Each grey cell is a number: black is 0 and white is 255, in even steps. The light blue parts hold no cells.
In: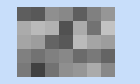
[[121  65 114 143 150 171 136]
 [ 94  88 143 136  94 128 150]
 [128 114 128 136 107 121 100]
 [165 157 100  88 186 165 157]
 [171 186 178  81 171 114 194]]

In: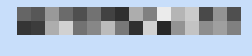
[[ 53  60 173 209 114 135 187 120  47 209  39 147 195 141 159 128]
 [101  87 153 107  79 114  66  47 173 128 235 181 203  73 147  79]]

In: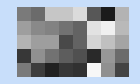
[[122  61  33  55  49 247 144  67]
 [122 107 198 198 219  87  27 179]
 [158 137 130 114  99 226 240 185]
 [ 55 144 114  93  80  41 151 107]
 [179 158 158  73  99 213 192 164]]

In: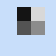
[[ 83 140]
 [ 20 216]]

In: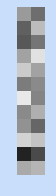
[[ 34  74]
 [146 102]
 [154 110]
 [ 88 117]
 [233 132]
 [124 138]
 [203 162]
 [138 175]
 [169 181]
 [ 96 188]
 [211 195]
 [162 225]]

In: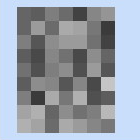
[[126  59 170 119 176  80  93]
 [ 93  73 134 113  73 141 101]
 [113  80 126 141  80 155  86]
 [126  86 141 155 155 113  66]
 [101  93 126 107  66 134 149]
 [ 93 141 134  86 134  73 197]
 [101 155 107 170 163 119  59]
 [176 163 107 170 155 134 119]
 [163 176 101 141 113 126 184]]

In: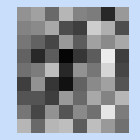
[[ 98  40  92   5  54  92 236  62]
 [118  70 146  84 138 112 229 124]
 [ 84  84  62 153 105 168 131 182]
 [118  98  70 153  92 161 138 168]
 [182 105 182 190  92 190 153 112]
 [112 124 190  40 146 118 213  70]
 [131 138 168  77  62 205 175  77]
 [ 62 146  54  17  98 138 161  84]
 [146 161 105 182 131 124  40 153]]
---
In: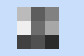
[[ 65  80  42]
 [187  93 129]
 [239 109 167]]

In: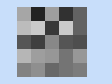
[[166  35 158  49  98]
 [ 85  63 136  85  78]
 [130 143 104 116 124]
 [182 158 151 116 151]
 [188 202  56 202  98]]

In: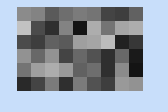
[[ 75  62  97  90 159 165 188  33  55]
 [ 41  68 123  47 123  82  62 153 146]
 [194  75  47 131  20 173 116 165 173]
 [146 104 146  68 104  82  47 104  26]
 [139 131  90 110 123 116  68  62  97]
 [116 159 173 153  97 110  47 139  20]]

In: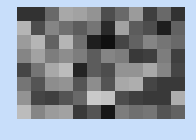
[[ 50  50 105 168 162 147  77 105 155  63 105  50]
 [147  69  63  84 105 202 195  77  63  57  57 174]
 [181  77 133 111  92 117  42 162  92  77  30  98]
 [117  84 141 147  84 141  84 168 174  69  57  57]
 [ 69 117 168 188  36  92  77 147 147 168 133  69]
 [188 133 155 162  57  84  23 125 111 117  84  98]
 [133 162 125 141 125  92 133 125  57  63 125  63]
 [155 181  98 181 111  30  16  69  98 133 117 105]]

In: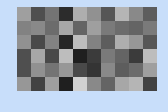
[[151  66 159  31 209 137 100 167 181  66]
 [145  73 130  38 189 130  93 174 151  86]
 [159  79 116  44 174 145  86 181 137  93]
 [130 137 108 167 100 159 122 108 100 122]
 [ 79 145 116 151  73  52 137  93 108 159]
 [ 79 167  73 189  31  59 122 100  59 189]]

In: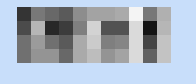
[[ 52 120 104  90 141 163 163 170 244 120 176]
 [112 148 148 104 170 189 148 163 218  97 195]
 [112 155 112  90 170 203 127 133 218  68 195]
 [ 75 182  40  60 127 211  82  82 218  20 182]]
